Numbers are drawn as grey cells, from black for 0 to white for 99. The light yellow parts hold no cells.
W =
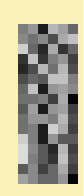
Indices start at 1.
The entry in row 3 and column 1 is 80
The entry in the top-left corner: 49
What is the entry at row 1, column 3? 11
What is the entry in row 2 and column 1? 53
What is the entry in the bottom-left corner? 62
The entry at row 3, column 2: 40
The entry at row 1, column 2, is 58
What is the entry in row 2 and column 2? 44
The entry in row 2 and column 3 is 53
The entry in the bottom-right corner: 2
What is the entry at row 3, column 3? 15

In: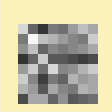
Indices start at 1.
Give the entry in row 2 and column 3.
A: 74
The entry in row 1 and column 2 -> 39
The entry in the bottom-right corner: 43
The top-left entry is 83
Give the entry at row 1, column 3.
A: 20
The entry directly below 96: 74
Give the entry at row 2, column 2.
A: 96
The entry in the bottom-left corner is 29
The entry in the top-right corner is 65
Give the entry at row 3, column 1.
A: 56
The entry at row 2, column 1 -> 47

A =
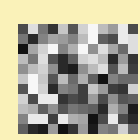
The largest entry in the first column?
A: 81
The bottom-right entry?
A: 41
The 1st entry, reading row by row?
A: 29
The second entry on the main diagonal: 16
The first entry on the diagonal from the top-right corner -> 29
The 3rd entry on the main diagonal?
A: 81
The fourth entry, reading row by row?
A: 20
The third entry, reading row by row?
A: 46
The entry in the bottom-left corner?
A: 37
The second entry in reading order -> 86
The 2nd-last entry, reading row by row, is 81
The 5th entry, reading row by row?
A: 77
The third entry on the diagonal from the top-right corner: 64
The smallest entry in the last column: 11
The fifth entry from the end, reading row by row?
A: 11
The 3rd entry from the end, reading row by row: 46

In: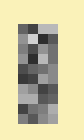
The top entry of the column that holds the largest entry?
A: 26
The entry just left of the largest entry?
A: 57
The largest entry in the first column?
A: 67
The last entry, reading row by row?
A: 62
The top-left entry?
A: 39
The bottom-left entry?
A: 49
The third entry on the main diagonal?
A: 57
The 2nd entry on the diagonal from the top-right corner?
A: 18
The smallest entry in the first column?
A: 22

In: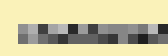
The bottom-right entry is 43
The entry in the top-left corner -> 56
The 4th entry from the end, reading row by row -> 29
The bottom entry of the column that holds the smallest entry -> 12
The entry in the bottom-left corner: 43
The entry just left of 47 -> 56
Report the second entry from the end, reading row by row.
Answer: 34
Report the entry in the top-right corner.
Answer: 16
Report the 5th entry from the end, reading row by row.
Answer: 52

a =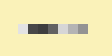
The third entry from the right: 83
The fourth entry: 38
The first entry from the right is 57

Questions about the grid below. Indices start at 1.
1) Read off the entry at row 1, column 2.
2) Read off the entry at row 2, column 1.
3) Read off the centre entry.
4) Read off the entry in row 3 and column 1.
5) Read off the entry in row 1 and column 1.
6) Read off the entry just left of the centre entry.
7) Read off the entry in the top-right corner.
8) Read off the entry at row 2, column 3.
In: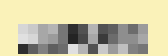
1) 78
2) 87
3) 28
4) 18
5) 83
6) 14
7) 60
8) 65

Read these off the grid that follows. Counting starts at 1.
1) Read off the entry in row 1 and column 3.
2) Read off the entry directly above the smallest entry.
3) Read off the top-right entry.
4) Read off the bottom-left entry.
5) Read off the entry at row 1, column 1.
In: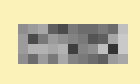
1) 65
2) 65
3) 74
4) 55
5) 55
